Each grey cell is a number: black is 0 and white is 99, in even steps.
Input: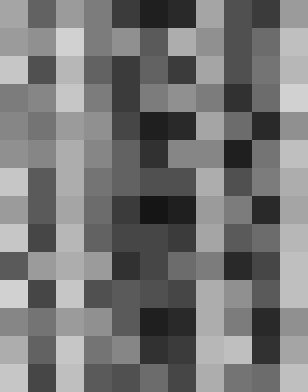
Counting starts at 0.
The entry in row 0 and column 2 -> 60
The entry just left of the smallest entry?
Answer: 23
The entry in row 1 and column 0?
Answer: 60
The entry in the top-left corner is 64
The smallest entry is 8
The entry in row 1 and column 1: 56
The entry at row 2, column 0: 77
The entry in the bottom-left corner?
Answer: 77
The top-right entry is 60
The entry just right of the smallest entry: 12
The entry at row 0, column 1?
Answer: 38
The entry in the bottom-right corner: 74
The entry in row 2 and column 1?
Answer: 31
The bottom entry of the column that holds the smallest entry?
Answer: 42

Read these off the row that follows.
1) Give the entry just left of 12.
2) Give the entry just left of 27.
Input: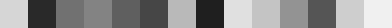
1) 72
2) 37

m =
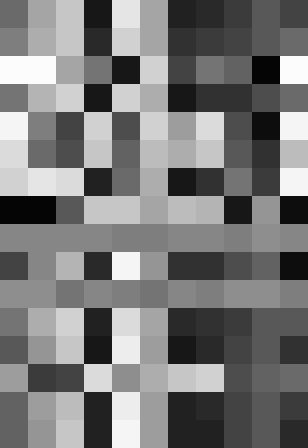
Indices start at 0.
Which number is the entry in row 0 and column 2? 77
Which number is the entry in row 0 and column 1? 64
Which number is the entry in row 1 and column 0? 49
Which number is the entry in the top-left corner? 41
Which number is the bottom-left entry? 38
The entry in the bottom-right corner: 16
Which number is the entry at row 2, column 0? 98
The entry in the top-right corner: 26
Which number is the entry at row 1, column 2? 77
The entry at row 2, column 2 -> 64

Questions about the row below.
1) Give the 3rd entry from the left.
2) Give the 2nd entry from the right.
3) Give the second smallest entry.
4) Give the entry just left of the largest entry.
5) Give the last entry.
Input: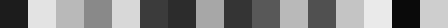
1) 72
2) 4
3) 11
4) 76
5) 80

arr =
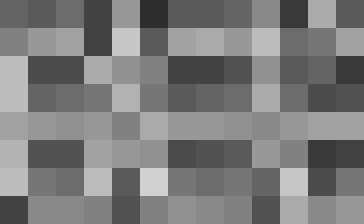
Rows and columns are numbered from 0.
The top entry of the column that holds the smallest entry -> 18
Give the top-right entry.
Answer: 35
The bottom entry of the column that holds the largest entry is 50
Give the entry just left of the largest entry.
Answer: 35
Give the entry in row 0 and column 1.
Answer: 35
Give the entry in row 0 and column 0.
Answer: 39
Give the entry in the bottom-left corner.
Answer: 26
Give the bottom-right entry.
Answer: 59
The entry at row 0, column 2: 42
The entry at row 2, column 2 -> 29
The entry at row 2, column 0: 73
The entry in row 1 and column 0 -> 50

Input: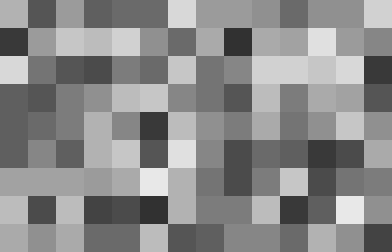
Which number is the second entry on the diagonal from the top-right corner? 60
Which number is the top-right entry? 81
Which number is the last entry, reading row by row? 26
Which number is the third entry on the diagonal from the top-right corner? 77
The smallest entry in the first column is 22
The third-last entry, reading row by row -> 69
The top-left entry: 69
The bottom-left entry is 66
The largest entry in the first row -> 84
